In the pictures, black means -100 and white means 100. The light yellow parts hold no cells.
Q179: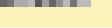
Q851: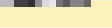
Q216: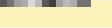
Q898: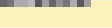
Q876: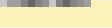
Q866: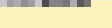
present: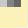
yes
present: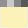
no
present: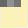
yes

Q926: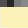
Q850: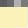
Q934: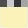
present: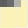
yes
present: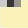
no
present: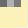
yes
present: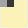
no
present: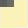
yes
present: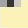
no
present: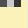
yes

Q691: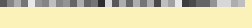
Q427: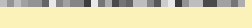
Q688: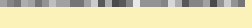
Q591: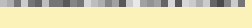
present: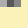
yes
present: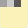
yes
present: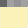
no
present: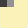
yes
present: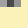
yes

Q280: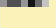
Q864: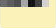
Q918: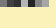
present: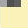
no
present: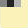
no
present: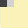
yes
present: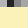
yes
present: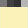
yes
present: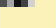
yes
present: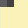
no

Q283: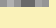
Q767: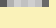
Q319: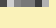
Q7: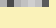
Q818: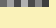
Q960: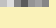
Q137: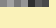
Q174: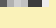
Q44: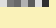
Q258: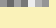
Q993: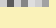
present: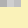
yes
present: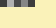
no
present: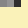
no

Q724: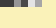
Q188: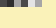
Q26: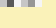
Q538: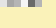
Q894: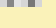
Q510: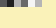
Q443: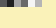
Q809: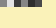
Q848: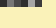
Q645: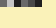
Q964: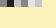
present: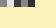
yes
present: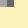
yes

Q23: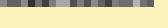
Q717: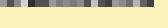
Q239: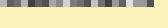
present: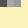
no
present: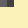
yes

